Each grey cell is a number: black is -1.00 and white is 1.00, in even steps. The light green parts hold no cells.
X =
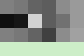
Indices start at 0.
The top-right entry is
0.21
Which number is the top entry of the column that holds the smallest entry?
0.00
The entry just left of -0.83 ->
-0.88
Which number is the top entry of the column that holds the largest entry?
-0.22
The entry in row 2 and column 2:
-0.22

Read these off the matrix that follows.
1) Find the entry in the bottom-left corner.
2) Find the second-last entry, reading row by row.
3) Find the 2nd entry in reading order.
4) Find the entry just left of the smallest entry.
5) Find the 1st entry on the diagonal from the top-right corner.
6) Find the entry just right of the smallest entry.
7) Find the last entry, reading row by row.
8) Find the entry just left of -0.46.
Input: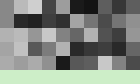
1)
0.34
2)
0.02
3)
0.46
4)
-0.80
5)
-0.26
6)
-0.26
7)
-0.41
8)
0.62

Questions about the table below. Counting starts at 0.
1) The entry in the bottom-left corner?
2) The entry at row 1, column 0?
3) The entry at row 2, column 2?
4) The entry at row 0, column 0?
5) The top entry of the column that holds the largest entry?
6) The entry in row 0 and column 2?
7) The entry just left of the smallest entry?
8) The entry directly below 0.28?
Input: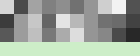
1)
-0.31
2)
-0.53
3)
0.50
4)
0.68
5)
0.90
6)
0.28
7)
-0.42
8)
0.56

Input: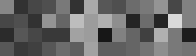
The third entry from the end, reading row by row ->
0.11
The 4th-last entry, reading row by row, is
-0.10
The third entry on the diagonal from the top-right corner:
0.38
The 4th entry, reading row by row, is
-0.38
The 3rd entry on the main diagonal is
-0.44
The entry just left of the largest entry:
-0.72
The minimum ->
-0.82
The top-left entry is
0.06
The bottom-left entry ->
-0.32
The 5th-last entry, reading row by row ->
-0.21
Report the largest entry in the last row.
0.27
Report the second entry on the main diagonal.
-0.38
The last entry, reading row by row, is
-0.10
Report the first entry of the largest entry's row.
-0.44
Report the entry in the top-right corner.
0.01
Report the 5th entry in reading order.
-0.05
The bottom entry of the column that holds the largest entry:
-0.05

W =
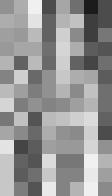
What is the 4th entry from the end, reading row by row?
0.03
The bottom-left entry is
0.56
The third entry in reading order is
0.88
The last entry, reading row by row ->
0.08
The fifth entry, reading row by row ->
0.30
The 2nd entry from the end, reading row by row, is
0.88
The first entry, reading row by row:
0.14
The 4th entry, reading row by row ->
-0.40
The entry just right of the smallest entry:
-0.40
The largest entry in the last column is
0.41
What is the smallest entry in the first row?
-0.79
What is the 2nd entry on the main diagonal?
0.30

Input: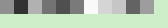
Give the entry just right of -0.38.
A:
-0.04
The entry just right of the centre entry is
0.95
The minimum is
-0.61

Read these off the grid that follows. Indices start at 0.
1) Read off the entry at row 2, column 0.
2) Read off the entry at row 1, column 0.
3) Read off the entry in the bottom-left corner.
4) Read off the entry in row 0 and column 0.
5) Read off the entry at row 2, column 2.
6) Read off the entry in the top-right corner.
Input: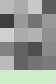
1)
0.63
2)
-0.51
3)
0.46
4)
0.46
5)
0.40
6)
-0.28

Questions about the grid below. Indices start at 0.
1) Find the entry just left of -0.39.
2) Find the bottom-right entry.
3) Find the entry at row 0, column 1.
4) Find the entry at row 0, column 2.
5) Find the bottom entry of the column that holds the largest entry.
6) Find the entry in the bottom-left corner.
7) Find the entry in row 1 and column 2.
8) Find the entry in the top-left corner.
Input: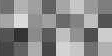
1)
0.14
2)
0.40
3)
0.40
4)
0.25
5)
-0.23
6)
-0.45
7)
0.14
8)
-0.12

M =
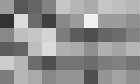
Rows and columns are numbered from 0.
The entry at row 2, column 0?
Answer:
0.07
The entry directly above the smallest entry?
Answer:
0.22
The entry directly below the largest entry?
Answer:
-0.38
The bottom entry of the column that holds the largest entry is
-0.38
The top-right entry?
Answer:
0.43
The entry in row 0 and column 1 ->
-0.32
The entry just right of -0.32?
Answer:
-0.21
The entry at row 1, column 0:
-0.60
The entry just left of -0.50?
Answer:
-0.15
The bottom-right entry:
0.12
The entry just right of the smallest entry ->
0.72
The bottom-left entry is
-0.03
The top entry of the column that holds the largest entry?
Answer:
0.33
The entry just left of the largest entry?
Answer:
0.22
